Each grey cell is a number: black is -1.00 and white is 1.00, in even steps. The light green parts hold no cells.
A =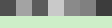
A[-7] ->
-0.38
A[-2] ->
0.00
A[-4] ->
0.58
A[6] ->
-0.53

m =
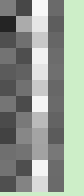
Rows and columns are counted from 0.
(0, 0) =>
-0.02
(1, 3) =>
-0.27
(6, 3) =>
-0.17
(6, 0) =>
-0.08
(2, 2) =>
0.57
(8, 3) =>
-0.29
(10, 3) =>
-0.16
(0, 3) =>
-0.17
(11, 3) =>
-0.17
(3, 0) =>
-0.10
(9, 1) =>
-0.10
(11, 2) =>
0.71
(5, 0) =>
-0.37
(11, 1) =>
0.03
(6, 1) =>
-0.41

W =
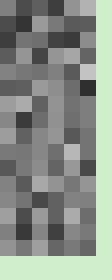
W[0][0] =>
0.01
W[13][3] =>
-0.23
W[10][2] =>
0.09
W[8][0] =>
0.22
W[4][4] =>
-0.30
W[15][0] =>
0.15
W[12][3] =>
-0.24
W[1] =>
[-0.41, -0.59, 0.20, -0.04, -0.29, -0.28]
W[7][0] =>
0.07
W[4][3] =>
0.01
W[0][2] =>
-0.25
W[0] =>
[0.01, -0.41, -0.25, -0.51, 0.16, 0.39]
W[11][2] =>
0.32
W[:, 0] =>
[0.01, -0.41, -0.51, -0.28, 0.02, -0.27, 0.22, 0.07, 0.22, -0.05, -0.31, 0.03, 0.07, 0.25, 0.01, 0.15]
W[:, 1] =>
[-0.41, -0.59, -0.08, 0.17, -0.07, -0.26, 0.33, -0.54, -0.23, -0.07, -0.06, -0.30, -0.09, -0.41, -0.55, -0.07]
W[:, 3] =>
[-0.51, -0.04, -0.48, 0.18, 0.01, 0.11, 0.15, 0.14, 0.18, -0.12, -0.22, 0.16, -0.24, -0.23, -0.50, -0.21]
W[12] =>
[0.07, -0.09, -0.43, -0.24, 0.02, 0.01]
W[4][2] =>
-0.11
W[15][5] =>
-0.20
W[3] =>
[-0.28, 0.17, -0.47, 0.18, 0.30, -0.22]
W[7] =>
[0.07, -0.54, -0.15, 0.14, -0.12, -0.02]
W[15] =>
[0.15, -0.07, 0.25, -0.21, -0.05, -0.20]
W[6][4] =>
-0.11

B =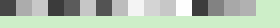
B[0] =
-0.45
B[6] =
-0.35
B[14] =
0.32
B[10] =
0.56
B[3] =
-0.54
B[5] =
0.55

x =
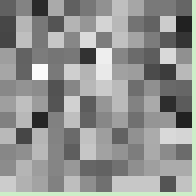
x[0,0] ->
-0.24
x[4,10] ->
-0.53
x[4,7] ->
0.26
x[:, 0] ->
[-0.24, -0.44, -0.46, 0.24, 0.30, 0.07, 0.25, 0.00, 0.45, 0.06, 0.10, 0.60]
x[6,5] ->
-0.28
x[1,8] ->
-0.10
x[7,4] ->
0.50
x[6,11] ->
-0.29
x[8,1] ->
-0.45
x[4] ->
[0.30, -0.22, 0.97, -0.05, 0.62, 0.41, 0.83, 0.26, 0.23, -0.41, -0.53, 0.45]
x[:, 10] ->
[-0.05, 0.60, -0.30, 0.70, -0.53, -0.18, -0.65, 0.18, 0.70, 0.09, 0.34, -0.34]
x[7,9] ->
0.17
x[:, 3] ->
[0.33, -0.34, 0.56, -0.08, -0.05, -0.36, -0.34, 0.01, 0.03, 0.04, 0.04, 0.01]
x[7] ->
[0.00, 0.44, -0.71, 0.01, 0.50, -0.22, 0.06, 0.25, -0.12, 0.17, 0.18, -0.74]
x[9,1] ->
0.12
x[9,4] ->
-0.26
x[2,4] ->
0.06
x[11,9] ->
0.56
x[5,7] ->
0.46
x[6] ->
[0.25, 0.50, 0.22, -0.34, 0.64, -0.28, 0.18, 0.46, 0.02, 0.33, -0.65, -0.29]
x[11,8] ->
0.56
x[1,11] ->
-0.74
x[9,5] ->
0.55
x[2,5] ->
0.72
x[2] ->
[-0.46, 0.50, -0.06, 0.56, 0.06, 0.72, -0.03, 0.51, 0.29, -0.03, -0.30, -0.59]
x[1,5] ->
0.18
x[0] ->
[-0.24, 0.03, -0.67, 0.33, -0.25, -0.07, 0.14, 0.50, 0.30, -0.05, -0.05, -0.21]
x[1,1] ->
0.43
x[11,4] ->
0.49
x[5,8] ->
-0.14

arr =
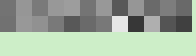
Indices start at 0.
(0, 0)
-0.10
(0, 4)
0.23
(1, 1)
0.19
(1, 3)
-0.05
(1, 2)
0.14
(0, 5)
-0.09
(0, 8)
0.18
